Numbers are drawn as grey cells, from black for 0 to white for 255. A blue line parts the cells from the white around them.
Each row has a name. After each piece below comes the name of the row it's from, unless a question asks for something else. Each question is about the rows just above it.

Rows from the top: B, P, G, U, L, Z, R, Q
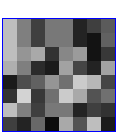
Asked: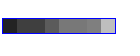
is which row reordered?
B
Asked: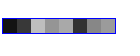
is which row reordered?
G
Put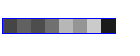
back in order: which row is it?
L
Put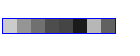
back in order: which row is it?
L

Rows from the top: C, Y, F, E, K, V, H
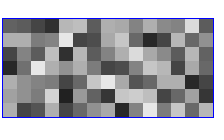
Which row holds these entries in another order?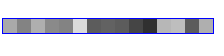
C
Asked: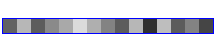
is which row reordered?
F
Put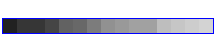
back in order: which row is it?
V
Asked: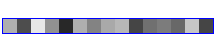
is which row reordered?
E
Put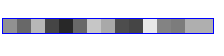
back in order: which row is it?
Y
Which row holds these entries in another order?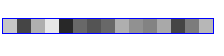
H

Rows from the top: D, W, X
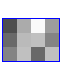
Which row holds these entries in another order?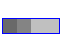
X
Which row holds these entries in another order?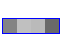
W
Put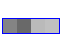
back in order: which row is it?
W

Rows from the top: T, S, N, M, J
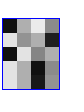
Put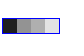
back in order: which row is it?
S
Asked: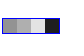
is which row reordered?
S
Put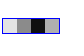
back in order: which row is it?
M
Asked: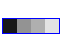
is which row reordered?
J
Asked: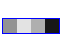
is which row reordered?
J
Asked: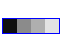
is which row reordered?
M

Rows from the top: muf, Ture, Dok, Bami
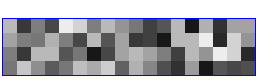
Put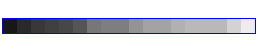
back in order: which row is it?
Ture
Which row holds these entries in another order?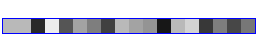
Dok
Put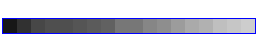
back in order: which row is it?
Bami
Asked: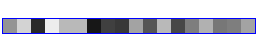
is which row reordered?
Ture
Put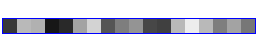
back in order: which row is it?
Ture

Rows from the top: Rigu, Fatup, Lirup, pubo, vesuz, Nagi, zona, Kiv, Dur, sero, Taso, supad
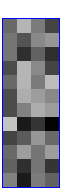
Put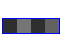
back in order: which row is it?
Lirup
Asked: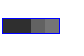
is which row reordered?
Lirup
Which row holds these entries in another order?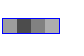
zona

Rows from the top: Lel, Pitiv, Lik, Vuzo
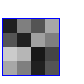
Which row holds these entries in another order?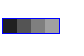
Pitiv
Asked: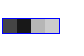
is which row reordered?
Lik
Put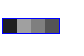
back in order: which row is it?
Pitiv
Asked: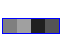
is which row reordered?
Pitiv
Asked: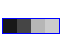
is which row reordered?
Lik
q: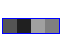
Pitiv

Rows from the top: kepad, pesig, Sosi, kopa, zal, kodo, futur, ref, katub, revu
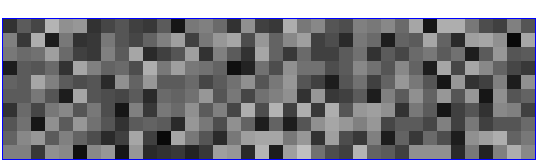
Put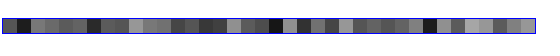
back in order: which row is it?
kodo
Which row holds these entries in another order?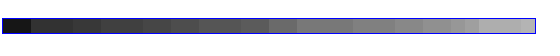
futur
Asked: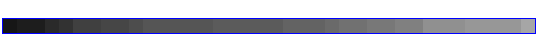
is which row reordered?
ref
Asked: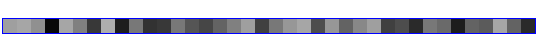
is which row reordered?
pesig
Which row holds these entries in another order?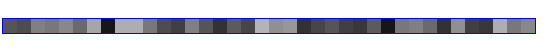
kepad
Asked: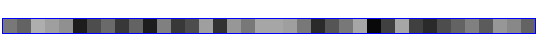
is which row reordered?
katub

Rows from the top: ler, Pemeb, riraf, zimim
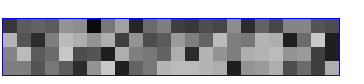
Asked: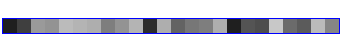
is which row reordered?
riraf
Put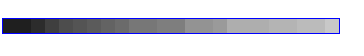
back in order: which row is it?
zimim
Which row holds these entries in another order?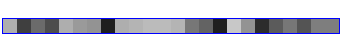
zimim
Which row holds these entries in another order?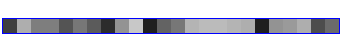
zimim
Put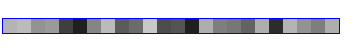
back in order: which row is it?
riraf
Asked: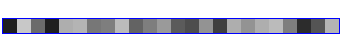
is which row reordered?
Pemeb
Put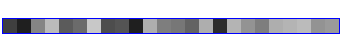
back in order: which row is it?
riraf

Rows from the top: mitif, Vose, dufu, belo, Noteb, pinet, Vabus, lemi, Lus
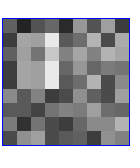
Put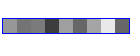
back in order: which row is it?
belo
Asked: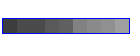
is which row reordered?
pinet
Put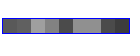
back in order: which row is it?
Lus

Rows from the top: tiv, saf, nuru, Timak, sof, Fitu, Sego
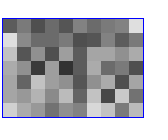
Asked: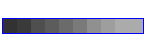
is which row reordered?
Timak
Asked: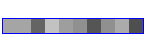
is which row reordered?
sof
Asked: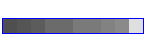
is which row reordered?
saf

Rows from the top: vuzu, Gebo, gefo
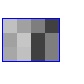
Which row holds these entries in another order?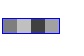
vuzu
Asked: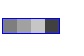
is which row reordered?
Gebo
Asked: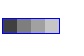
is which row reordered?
Gebo
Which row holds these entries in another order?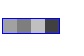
vuzu

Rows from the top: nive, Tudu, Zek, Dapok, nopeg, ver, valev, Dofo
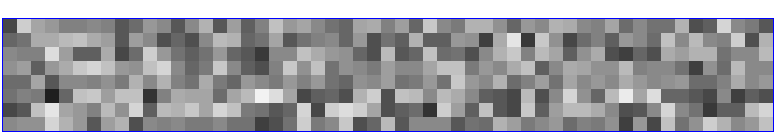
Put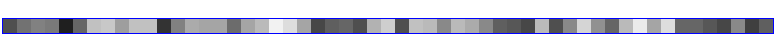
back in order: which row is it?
ver
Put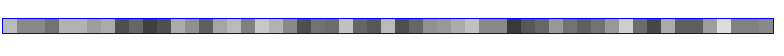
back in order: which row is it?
Zek
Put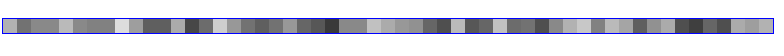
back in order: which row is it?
Zek
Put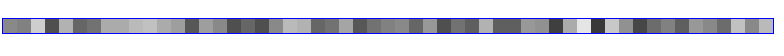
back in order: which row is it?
Tudu
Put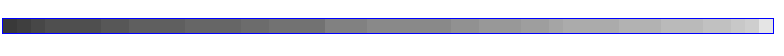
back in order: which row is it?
Tudu

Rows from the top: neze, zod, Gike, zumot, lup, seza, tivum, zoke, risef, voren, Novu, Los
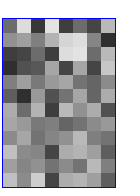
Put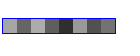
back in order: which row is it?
seza
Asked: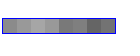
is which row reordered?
zoke
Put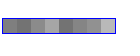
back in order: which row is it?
risef
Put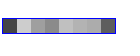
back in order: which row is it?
Los
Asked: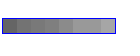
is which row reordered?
zoke
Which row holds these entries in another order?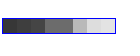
neze
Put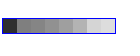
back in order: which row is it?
zod

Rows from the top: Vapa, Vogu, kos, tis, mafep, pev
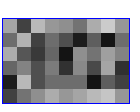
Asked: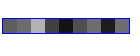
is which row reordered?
Vogu
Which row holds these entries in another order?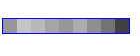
pev

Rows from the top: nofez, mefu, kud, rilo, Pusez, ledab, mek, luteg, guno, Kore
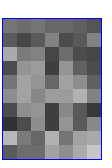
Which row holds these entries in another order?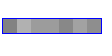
ledab
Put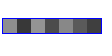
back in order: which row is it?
mek

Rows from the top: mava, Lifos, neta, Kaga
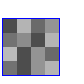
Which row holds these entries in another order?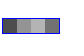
Kaga
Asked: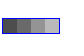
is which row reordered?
neta
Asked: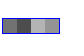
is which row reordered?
Kaga
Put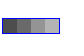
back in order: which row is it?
mava
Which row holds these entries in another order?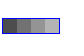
Kaga
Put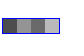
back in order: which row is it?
neta

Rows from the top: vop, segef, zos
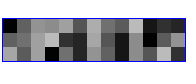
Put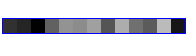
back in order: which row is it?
vop
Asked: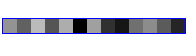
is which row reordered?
vop
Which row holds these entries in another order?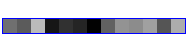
vop
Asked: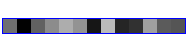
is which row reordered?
vop

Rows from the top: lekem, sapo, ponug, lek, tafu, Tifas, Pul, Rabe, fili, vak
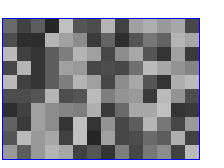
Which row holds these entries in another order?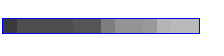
Tifas
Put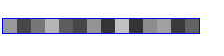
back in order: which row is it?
Rabe
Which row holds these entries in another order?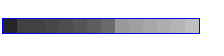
lekem

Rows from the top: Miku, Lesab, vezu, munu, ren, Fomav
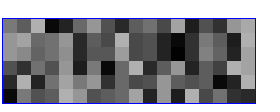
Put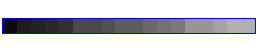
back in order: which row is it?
Lesab
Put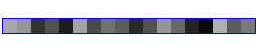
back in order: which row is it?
Miku
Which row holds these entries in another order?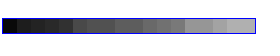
Fomav
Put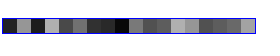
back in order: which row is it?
Fomav
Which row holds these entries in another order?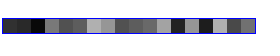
Fomav
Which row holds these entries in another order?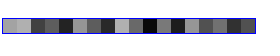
munu
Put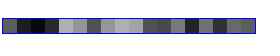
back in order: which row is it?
Fomav

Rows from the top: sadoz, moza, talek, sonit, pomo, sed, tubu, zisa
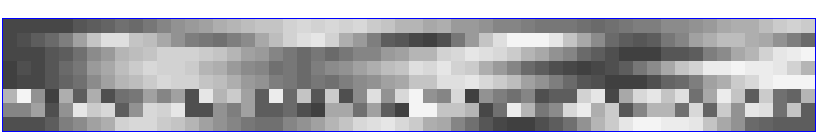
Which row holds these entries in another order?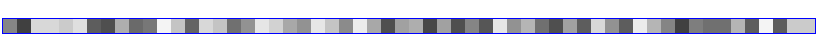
zisa
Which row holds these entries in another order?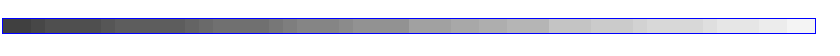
zisa
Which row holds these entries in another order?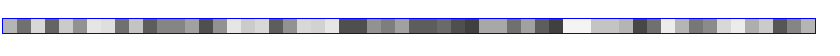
tubu

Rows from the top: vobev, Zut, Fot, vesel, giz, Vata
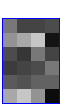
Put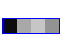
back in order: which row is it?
Vata
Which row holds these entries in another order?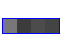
vesel
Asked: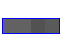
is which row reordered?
giz
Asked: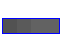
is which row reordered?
giz
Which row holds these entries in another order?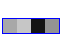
Zut

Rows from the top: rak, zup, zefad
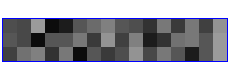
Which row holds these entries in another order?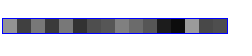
rak
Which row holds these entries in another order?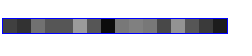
zup
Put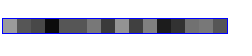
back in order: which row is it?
zup
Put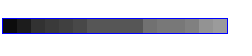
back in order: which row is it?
zup
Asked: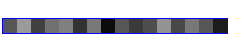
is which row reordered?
zefad

